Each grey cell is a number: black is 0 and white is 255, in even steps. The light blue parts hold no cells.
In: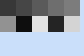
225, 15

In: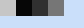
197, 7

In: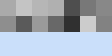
203, 49

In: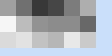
246, 56

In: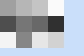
250, 49

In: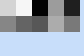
246, 3

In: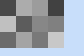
200, 65

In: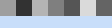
218, 50

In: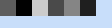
203, 1
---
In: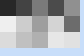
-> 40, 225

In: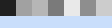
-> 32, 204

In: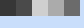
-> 55, 107

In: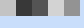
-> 195, 147

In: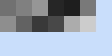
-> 113, 204

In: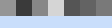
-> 149, 121

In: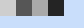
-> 206, 36

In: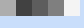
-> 173, 244
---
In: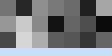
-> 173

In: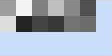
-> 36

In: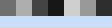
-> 68

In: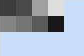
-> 222

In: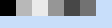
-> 184

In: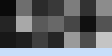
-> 63

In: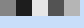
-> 132

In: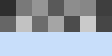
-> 108

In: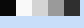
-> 8
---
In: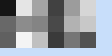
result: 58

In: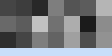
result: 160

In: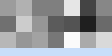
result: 250

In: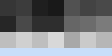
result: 168

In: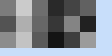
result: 20

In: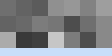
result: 124
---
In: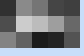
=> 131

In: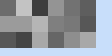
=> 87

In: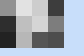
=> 34

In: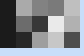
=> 27

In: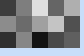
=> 47

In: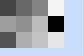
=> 83

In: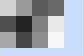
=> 166

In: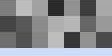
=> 110
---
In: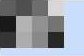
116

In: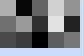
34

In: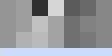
135

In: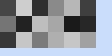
39

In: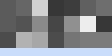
55

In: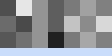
215

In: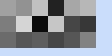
55

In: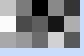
174
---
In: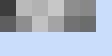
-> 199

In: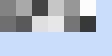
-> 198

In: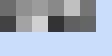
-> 137

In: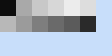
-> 215

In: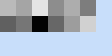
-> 141

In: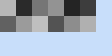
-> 147
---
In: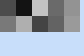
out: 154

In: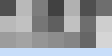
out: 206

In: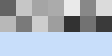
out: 58

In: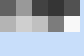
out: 248

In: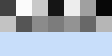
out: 182

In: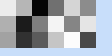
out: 229
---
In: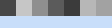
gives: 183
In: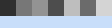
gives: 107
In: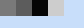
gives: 5
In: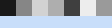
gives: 237
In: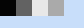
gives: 232
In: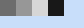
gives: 214
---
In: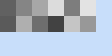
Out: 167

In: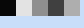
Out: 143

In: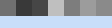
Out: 70

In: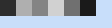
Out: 132

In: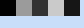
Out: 50

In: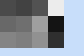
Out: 82
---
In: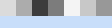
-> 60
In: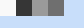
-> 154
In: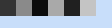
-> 11
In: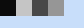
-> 72
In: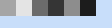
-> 107
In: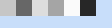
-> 221
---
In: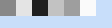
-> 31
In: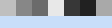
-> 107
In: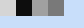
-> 160
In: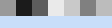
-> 93
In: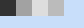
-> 221
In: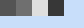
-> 222
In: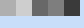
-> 104
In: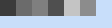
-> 127
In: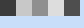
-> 143
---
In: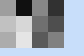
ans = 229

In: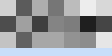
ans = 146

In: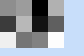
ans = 117

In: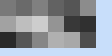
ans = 176

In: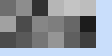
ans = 149

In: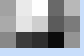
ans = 46

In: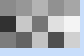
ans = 194
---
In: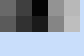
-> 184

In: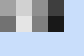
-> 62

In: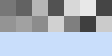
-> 69

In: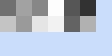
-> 50

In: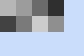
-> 47

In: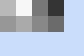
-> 52

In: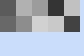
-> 193

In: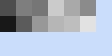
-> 139

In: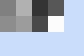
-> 87

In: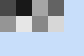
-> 99
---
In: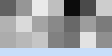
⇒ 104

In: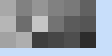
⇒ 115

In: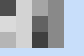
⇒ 211

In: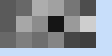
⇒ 21

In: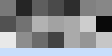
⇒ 170

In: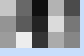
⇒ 35

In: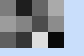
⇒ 132
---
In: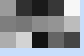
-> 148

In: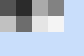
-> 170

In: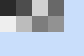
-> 209

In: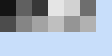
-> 210

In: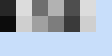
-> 78

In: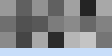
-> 104

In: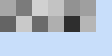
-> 146

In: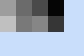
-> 74
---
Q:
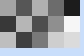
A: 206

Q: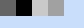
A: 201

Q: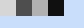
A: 177

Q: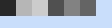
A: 130

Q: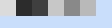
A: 137

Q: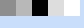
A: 221

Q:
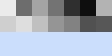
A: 81
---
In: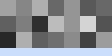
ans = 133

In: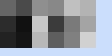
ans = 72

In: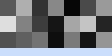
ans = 174

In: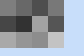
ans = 104

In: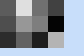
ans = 223

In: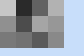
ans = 42

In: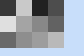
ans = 201

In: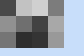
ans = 194
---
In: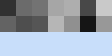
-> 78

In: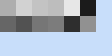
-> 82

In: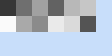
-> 169

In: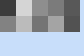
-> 187

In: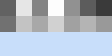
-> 195

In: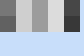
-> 207
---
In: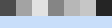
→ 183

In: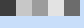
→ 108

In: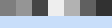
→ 178

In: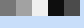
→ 75

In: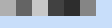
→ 45

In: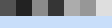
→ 172

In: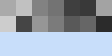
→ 63

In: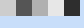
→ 46

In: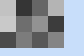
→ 201
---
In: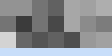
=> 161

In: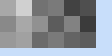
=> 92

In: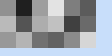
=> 214

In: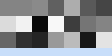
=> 227

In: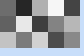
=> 137

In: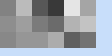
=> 115

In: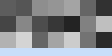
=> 42

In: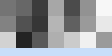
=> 154
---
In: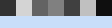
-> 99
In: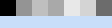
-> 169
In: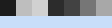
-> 118
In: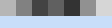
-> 129
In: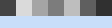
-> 124
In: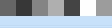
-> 131
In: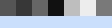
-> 100
